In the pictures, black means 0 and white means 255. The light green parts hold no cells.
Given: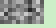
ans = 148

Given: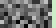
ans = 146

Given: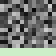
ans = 164

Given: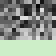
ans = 84

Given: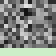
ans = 148
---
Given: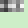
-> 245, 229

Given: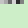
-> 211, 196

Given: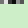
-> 229, 145

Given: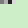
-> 218, 178

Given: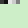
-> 230, 202

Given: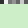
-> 242, 202

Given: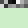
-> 247, 218

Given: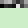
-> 228, 187
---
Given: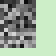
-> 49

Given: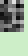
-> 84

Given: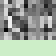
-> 75

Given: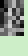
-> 74

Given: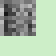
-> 118

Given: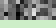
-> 119

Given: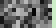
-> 61

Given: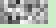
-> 220
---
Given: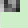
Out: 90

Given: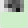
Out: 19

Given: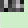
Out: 96

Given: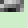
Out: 90

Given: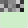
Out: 179

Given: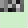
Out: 149

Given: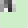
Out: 47

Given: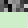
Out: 119

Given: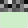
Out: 124
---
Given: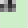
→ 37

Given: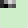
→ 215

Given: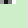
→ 122

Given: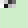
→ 54

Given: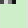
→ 131

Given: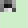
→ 102

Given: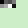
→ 77

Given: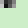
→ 74

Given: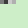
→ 203
